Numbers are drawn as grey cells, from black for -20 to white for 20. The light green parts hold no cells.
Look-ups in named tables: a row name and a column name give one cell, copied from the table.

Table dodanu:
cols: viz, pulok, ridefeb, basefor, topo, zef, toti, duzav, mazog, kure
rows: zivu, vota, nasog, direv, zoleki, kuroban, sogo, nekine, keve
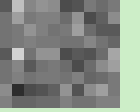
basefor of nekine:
-7
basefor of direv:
-1
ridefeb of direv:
0
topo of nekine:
-5
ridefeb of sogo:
-2
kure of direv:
-4
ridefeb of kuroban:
-6
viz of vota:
-2
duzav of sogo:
-4

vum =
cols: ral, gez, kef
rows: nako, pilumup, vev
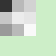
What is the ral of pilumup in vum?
11
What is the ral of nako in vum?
-12
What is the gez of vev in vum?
9
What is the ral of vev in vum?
4
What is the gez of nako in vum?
9
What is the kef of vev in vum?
19
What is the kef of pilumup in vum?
16
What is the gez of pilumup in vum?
17
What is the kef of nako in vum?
13

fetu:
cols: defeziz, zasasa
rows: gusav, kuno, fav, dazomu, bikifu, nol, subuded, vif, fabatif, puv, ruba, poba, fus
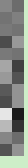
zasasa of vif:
3
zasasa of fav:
-2
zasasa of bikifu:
-2
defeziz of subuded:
4
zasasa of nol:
-10
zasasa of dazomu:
4
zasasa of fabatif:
3
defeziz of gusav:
1
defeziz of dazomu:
-8
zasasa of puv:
-16
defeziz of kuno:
-2
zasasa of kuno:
0
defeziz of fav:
-1
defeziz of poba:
1
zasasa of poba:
-3
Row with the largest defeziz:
puv

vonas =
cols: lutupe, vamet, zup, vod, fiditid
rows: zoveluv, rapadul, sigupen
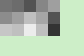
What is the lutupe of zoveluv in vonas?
-2
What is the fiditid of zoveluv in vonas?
5
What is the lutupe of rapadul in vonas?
2
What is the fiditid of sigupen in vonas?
-12
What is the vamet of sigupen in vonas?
10
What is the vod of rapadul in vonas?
6
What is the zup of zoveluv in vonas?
-7
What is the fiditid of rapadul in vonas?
-7
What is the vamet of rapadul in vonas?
5
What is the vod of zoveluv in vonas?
1
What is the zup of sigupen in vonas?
17
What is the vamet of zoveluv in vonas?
-3
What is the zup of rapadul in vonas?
10

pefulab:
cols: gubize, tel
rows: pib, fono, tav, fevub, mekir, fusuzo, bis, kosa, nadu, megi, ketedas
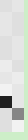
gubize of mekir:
15
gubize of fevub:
15
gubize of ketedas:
15
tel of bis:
17
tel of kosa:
16
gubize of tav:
16
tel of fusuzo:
15
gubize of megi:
15
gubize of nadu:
-15
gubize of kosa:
18
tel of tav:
15
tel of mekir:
16
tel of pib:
16
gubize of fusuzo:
17
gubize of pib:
15

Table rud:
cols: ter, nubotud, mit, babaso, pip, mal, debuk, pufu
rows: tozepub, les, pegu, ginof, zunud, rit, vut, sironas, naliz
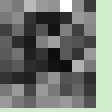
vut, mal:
-7
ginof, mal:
-6
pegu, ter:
-10
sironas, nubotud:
4
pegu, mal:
0
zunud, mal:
-6
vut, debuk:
-6

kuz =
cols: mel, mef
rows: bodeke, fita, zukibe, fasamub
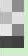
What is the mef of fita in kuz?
15
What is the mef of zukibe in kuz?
1
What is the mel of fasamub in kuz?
-9
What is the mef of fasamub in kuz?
-10
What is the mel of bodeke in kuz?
14
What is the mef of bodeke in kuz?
2
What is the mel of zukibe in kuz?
16
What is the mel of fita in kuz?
9
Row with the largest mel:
zukibe

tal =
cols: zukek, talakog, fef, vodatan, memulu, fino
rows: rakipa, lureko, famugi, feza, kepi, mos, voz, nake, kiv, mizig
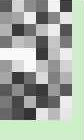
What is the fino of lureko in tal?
16
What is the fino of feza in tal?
-1
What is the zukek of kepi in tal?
19
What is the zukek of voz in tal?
6
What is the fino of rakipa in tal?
-10
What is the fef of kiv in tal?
8
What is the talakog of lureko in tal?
6
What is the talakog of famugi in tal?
-11
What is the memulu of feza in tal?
11
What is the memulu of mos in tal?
3
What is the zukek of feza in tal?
-2
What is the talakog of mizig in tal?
-8
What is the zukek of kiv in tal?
-1

